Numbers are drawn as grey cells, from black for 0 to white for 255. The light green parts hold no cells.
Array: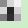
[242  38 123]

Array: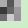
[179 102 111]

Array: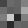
[128  98 202  93]

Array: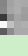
[168 173 142 247]

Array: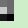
[106 202]

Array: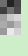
[ 71 114 162]

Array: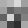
[159 122 212 154]

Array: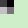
[  2 194]

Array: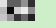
[ 48 235  53]
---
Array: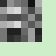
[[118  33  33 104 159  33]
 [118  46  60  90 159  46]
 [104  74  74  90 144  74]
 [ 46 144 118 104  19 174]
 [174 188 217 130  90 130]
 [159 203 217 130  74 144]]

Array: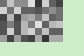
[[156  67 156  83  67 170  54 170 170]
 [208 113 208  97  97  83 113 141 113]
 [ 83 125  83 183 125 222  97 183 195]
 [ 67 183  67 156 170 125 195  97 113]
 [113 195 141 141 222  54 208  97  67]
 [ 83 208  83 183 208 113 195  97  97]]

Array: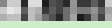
[[176 191 191  68 191 161 109  81  40 109 161  28  56 135  68 176]
 [135 204 204  40 220 220  28  81  68  40 148  56  56  93  56 204]
 [204 232 220  93 191 176  56  93  68 109 148 121 121 148  93 161]]

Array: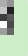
[[198  34]
 [253  74]
 [ 62  90]
 [158 103]
 [173 146]]

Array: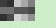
[[ 61  48 198 168 127]
 [ 48  73 211 184 143]
 [113 113  85  85  73]]

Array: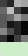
[[ 50   7  64 120]
 [ 91  23  37   7]
 [ 64  37 177 162]
 [134  78  37   7]
 [ 91 106 162 120]
 [106 189  64  23]]

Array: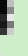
[[ 24 120]
 [  9 136]
 [  9 190]
 [ 53 203]
 [ 40 232]]

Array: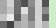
[[111  68 169 181 153 210 181]
 [169 195 111 223 125 210 140]
 [169 210 111  82 140 210  82]
 [195 235  96 181 125 210  96]]

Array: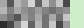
[[ 47  73 143 213  99 182 114 198  73 156]
 [168  87 182 156 213  99 198 143 198  73]
 [143 114  87 156 130 168 114 168 114 198]
 [182 130 168 143 130 156 130 114 130 143]]
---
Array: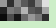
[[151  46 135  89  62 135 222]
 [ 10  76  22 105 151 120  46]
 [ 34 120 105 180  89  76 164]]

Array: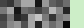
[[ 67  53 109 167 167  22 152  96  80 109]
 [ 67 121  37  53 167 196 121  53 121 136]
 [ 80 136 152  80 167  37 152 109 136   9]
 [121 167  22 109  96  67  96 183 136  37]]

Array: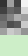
[[118  78  90 202]
 [ 66 103  90 214]
 [103 131 172 159]
 [ 51 159  66 243]
 [159 202 187 147]]

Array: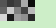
[[213  26 157 144  39]
 [ 84  55  68 170  11]
 [100 201 128  68 185]]

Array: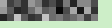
[[167  64  92  50 151 122  50  76  37 122  37 136 136  76]
 [ 37  76 194  92  50  64 194 108 122  92 108 136  64 122]
 [151  92  37  50 108 151  92 108   8  76 167  23 167  50]]

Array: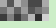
[[169  85 183 142  72  72 169]
 [ 60 128  60 113 183  46 209]
 [113 156  97 156  85 113 142]]

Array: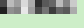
[[ 32 144 132 231 158  73 116  60 102  89 171]
 [ 73 187 158 217 171  46  89 102 187 132 202]]
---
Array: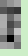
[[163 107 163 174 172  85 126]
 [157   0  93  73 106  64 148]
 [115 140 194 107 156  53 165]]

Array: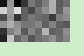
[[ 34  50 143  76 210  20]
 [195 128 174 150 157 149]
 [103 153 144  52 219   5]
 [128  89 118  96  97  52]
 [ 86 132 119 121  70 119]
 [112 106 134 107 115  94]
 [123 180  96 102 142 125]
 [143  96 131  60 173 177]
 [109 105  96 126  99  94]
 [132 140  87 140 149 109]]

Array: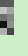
[[176  20 111 196  91]
 [ 71 143 133 163  93]]

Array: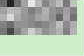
[[119 131 178 162 107]
 [ 72 111 216 186  36]
 [131 144 169 179 111]
 [163 147 150 154 163]
 [205 137 139 126 233]
 [175 127 163 146 186]
 [147 136 172 176 133]
 [160 153 143 148 162]
 [178 188 103 135 189]
 [130 141 165 158 121]
 [179 173 115 132 193]]

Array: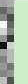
[[191 134 150 131 159  18 148 210 245 133 103 160]
 [ 84 148 118 184 184 209  56 130 102  78 140 171]]

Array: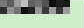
[[ 47 121]
 [145  93]
 [114 156]
 [ 15 192]
 [ 34  97]
 [150 110]
 [ 59  83]
 [156  14]
 [ 55  29]
 [157  26]]

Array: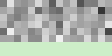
[[164 110 184 197 165 126]
 [165 238 134 146 184 226]
 [132 171 179 127 133 157]
 [198 173 170 152 137 146]
 [140 134 204 179 201 162]
 [139 153 216 208 107 215]
 [214 207 153 188 154 169]
 [162 186 185 149 118  94]
 [240 136 105 145 107 197]
 [172 207 214 171 178 156]
 [162 139 174 206 173 192]
 [157 199 161 162 142  84]
 [216 180 169 182 169 127]
 [159 139 157 176 195 125]
 [218 196 151 145  54 184]
 [165  71 227 178 145 168]]
